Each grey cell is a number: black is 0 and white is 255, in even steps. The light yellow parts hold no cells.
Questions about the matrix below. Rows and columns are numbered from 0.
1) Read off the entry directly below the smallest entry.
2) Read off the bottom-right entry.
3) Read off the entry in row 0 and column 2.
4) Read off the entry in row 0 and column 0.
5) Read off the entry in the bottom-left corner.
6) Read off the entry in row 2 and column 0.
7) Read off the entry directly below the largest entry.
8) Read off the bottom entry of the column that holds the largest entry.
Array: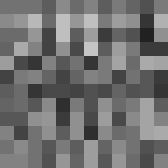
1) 59
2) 130
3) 114
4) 114
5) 130
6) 107
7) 53
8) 157

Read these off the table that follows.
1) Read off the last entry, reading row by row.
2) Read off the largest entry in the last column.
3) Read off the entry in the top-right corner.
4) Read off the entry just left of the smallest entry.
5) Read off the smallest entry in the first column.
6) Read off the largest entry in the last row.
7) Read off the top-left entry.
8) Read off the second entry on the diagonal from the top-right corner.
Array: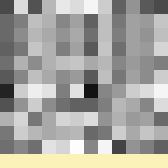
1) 97
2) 245
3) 74
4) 226
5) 35
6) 253
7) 74
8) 154

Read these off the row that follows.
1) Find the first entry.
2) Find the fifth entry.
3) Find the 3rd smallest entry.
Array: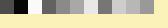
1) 76
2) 138
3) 98

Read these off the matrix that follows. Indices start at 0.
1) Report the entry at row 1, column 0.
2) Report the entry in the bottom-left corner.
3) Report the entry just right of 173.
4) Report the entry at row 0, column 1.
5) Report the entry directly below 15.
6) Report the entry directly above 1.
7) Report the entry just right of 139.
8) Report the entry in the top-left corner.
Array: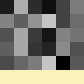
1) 131
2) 74
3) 44
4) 173
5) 196
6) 139
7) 81
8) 29

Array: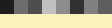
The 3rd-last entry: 49
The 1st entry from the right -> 93
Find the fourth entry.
192

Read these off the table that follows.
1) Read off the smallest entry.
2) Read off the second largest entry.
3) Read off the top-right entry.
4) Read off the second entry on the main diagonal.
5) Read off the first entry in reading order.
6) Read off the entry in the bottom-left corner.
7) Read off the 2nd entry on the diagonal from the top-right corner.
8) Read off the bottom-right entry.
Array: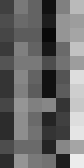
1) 9
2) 229
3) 186
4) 106
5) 64
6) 44
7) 149
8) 236

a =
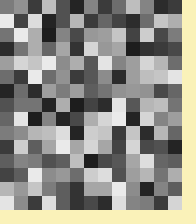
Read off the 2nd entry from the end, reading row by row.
59
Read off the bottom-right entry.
213
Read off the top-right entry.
59
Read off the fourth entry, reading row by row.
190
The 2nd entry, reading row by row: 146
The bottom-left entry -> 228
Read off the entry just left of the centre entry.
29
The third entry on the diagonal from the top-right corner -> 205
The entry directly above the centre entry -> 94
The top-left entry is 124
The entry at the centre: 67
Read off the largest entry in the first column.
234
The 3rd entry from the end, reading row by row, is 124
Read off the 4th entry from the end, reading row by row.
132
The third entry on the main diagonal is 174

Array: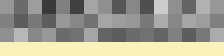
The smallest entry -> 57
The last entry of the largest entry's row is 151
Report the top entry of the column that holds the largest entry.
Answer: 204
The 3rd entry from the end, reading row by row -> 93
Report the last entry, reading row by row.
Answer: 171
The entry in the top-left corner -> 151
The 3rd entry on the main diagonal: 135
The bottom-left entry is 143
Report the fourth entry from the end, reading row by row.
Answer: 128
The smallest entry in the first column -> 128
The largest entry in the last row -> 183
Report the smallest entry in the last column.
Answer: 128
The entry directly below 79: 120
